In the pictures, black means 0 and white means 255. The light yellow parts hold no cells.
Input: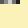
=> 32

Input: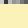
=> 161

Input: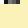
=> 51

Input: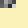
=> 99

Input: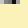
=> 157

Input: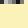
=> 20

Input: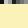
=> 88

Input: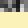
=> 24

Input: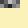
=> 93

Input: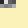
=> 151
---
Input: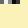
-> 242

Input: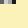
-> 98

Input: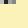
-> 192

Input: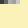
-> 104

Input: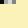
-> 11

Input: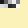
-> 209
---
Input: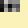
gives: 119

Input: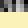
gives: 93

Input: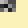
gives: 20

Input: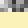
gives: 191

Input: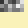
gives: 107

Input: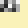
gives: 38

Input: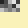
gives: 87

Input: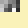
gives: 151

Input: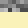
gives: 118
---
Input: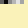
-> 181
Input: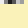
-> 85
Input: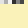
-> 47
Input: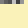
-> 192
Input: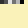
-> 114
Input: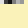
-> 124
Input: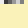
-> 152
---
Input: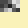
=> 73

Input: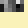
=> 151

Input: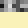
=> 109

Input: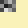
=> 60

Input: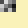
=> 77

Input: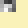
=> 161

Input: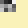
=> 105
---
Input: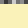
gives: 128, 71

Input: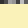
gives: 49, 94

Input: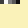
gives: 61, 17

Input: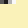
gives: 90, 248

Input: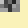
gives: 192, 133

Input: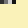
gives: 48, 20
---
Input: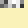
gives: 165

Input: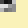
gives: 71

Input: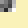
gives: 150

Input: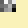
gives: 96

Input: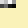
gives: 220

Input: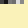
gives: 66
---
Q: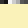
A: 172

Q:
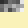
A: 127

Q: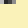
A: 41

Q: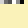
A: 253

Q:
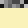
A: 124

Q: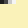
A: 71
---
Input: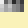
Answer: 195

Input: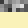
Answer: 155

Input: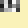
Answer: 87

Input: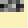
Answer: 105

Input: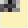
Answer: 79

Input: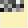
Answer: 16

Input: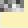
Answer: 77

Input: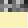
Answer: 119

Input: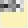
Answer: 149
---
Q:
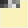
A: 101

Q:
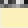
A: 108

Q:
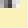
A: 243

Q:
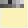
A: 114

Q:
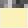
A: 176

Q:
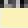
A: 110
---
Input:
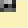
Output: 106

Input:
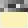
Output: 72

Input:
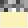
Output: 210

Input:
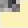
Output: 114

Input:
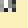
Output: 223

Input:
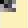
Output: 123

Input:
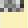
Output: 106
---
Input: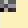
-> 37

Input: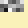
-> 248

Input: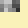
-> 142

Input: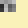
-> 106

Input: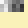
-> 144

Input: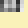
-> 112

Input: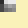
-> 124

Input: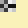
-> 227

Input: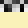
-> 43
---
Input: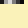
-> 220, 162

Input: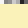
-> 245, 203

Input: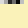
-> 219, 191

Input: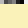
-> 240, 185

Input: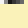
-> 244, 136

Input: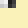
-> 242, 227

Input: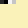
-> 244, 197

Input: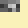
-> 203, 187

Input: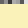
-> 225, 172

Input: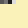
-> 222, 117
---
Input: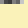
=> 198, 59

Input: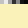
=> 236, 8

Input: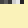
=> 232, 37

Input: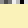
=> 239, 6

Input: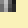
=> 192, 26

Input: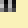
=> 197, 2

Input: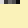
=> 220, 13

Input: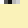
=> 253, 17

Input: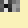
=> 224, 12
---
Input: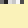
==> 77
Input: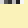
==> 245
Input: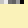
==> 10
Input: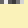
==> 211
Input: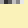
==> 231
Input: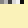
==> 15
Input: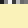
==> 121
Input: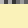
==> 97
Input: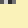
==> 115
